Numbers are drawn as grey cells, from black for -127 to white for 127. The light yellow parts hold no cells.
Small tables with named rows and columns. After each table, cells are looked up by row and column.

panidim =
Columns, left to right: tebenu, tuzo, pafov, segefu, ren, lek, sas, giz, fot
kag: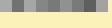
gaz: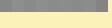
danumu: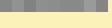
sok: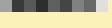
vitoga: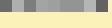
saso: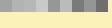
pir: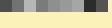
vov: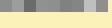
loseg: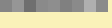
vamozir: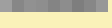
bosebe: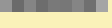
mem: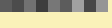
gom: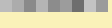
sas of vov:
5
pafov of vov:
-20
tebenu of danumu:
7
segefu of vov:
17
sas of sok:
1
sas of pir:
38
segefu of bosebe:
-18
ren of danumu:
13
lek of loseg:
0
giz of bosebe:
-15
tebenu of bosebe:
21
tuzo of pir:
-12
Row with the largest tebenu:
gom

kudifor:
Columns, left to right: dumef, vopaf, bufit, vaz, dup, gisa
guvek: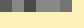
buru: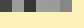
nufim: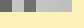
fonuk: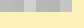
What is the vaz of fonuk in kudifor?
56
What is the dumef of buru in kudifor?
-59
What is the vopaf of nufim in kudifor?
69
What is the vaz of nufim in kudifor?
69
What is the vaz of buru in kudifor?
28
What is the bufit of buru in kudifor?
-73

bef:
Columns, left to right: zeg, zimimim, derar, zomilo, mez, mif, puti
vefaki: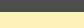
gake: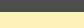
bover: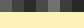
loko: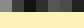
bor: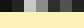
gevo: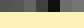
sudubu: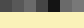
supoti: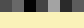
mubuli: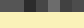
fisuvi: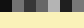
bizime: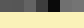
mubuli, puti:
-51
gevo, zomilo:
-63
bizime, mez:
-117
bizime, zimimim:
-41
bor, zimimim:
-90
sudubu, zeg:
-53
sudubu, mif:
-21
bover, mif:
-67
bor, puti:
-92
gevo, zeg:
-44
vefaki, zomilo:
-50
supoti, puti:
-35
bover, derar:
-83
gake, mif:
-50
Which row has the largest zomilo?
bor

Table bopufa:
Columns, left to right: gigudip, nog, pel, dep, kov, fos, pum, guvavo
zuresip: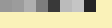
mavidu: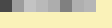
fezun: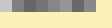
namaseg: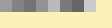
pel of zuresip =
47
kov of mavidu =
45
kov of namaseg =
58
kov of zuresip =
-70
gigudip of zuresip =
23
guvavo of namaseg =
74
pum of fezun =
-22
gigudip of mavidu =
-55
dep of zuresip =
-2
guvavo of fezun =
8
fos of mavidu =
0
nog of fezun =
0

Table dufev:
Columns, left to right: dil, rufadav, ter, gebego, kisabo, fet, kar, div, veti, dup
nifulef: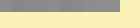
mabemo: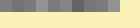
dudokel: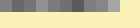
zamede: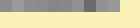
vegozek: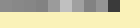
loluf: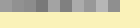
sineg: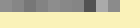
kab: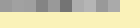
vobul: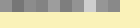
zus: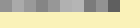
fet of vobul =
-1
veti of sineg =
42
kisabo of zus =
23
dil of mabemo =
-1
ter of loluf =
12
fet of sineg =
8
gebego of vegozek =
2
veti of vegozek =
20
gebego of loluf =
-6
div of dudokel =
-1
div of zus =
-4
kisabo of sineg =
13
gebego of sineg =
3
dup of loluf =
15
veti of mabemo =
-3
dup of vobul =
9
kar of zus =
53
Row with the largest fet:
vegozek

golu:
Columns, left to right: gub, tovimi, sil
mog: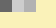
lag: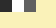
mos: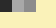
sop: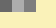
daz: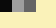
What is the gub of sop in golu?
-23
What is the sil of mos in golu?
12
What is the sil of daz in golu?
-26
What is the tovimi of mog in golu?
77
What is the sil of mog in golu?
50
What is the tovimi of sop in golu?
45
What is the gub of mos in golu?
-85
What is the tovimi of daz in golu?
30
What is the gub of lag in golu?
-83
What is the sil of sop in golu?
-1
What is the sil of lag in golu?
-31
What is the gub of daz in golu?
-118
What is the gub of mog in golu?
-24
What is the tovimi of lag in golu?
125
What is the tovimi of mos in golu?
40

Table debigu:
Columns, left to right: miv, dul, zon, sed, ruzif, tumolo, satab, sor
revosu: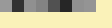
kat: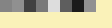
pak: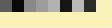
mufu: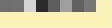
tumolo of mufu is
31
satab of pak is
57
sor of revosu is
20
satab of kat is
-100
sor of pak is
-85
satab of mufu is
-30
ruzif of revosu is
-46
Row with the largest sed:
pak

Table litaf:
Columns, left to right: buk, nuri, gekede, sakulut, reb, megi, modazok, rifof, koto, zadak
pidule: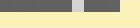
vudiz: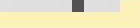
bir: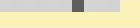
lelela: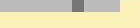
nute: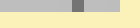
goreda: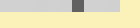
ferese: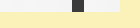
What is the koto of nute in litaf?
62
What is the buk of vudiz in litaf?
96
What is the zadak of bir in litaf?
83
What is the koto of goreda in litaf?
81
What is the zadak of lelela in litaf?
59
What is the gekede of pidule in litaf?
-31
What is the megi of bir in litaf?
83
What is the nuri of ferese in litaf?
117
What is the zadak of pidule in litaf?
-29
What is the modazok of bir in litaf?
-33
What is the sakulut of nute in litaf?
62
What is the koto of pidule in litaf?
-30
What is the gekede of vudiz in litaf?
95
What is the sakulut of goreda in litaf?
80
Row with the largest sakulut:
ferese

